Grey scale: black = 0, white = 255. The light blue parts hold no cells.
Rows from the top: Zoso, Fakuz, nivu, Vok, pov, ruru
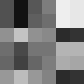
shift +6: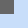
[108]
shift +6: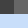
[ 71 108]
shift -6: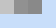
[189 139 131]
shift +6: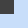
[71]
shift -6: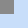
[131]

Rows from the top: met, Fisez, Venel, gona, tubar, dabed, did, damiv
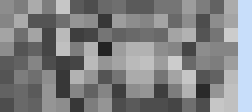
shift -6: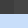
[56 63]
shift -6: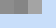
[135 127 158]

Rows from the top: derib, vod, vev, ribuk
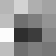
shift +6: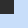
[52]
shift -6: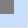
[120]
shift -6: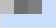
[184 106 120]
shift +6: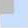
[196]
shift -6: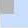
[176]
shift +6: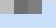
[196 118 132]

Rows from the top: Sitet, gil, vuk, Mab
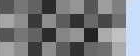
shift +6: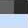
[104  49]
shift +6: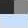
[ 49 139]
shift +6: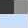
[ 63 147]
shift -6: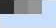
[ 37 127 143]
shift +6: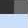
[ 55 110]
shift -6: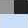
[143  29]

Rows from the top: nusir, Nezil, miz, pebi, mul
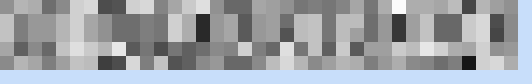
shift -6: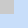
[196]
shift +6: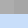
[179 172]
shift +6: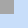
[172]
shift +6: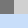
[124 214]
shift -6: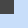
[64]

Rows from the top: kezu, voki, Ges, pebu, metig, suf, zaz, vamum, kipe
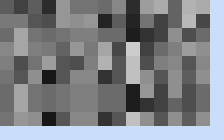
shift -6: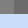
[121 101]
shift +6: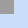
[163]

